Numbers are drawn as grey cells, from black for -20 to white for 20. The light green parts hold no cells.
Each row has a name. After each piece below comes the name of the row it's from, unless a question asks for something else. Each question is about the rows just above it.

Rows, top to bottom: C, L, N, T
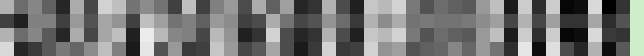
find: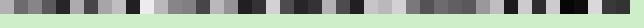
N
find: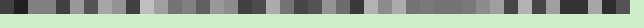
L
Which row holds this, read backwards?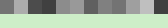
L
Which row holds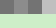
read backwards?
C
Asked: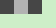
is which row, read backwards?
L
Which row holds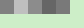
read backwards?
T
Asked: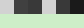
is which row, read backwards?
T

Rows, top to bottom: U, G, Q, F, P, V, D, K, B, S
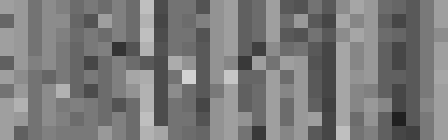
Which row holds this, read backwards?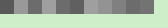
G
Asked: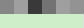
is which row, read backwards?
S

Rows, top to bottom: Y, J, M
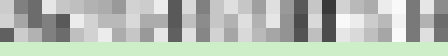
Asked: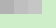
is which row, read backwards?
Y
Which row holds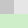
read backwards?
Y
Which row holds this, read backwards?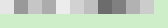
M
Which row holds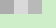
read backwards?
J
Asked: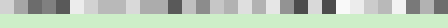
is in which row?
J

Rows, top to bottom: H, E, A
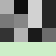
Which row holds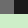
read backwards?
A
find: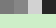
E
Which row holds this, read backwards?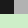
A
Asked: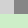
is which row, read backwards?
E
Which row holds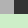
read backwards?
A

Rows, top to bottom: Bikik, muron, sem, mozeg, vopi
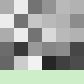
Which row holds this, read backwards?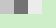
muron
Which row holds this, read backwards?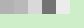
sem
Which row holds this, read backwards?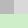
sem
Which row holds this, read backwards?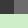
mozeg
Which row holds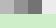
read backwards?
Bikik

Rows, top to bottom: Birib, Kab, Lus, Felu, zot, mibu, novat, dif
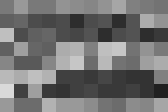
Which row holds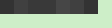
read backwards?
novat
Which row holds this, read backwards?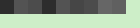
Lus
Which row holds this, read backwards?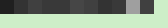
novat
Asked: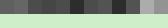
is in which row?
Kab
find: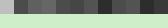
Lus
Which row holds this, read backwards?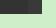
mibu

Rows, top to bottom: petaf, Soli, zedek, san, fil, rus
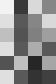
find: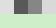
Soli
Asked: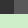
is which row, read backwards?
rus
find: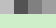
zedek
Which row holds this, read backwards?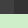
rus
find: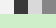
petaf

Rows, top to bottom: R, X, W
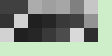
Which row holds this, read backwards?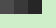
W
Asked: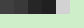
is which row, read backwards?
X
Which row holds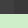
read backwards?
X
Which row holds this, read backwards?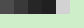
W
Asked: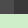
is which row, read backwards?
W
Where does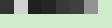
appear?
X
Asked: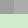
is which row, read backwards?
R

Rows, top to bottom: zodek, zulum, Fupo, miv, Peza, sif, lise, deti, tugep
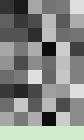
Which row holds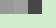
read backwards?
lise
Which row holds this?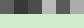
zulum
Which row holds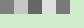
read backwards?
sif
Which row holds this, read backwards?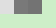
zodek

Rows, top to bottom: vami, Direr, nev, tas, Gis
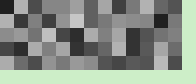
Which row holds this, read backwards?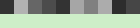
tas
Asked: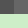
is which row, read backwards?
vami
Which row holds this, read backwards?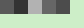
tas
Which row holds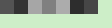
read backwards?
nev

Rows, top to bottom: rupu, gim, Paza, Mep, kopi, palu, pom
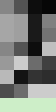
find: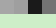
Paza
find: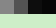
rupu
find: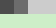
pom
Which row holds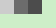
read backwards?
pom

